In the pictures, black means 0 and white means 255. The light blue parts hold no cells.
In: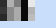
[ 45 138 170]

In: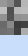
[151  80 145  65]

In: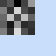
[64 49 71 42 45]

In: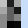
[194  96 131]

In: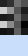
[ 35 149 108   4]

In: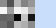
[140 158   7 174]

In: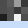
[ 76  82 241]
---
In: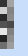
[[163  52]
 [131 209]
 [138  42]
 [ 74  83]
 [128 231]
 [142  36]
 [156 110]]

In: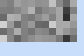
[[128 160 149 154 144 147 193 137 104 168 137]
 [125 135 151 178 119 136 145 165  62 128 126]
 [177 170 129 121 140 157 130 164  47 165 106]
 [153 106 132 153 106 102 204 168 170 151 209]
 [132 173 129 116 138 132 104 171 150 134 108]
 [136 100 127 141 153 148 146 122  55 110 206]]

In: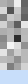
[[162 239 100 175]
 [ 83 200 109 215]
 [201 187  98 129]
 [159  94 230 209]
 [181 160 183 174]
 [184  44 186 137]
 [244 221 145 149]
 [161 205 184 228]
 [180 144 185 186]
 [127 166 210 222]]

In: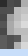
[[ 76  71 173  43]
 [ 80 187 194  79]
 [161 187 205  72]
 [169 198 218  85]
 [168 187 188  73]
 [ 80  89 193  92]
 [ 80 176 215  92]]

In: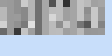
[[154 144 203 180 111 167  81 188  48 165 195 186 161 165 156]
 [154 144 137 180 111 167 187 188 159 165 195 142 200 154 184]
 [154 155 137 180 111 167 214 188 159 165 195 150 200 154 184]
 [154 144 122 224 111 167 187 143 197 165 118  87 200 131 209]
 [154  56 196 158 111 167 187 188 159 165 185 150 151 153 105]]

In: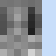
[[116 121 114 109 116 118]
 [129 145 128  60 117  94]
 [123 161 127  44  85  83]
 [102 133 101  39  81  80]
 [130 158 130  31 106  79]
 [138 121 137 172 154 154]
 [137 148 140 128 121 129]
 [150 123 150 209 172 175]]
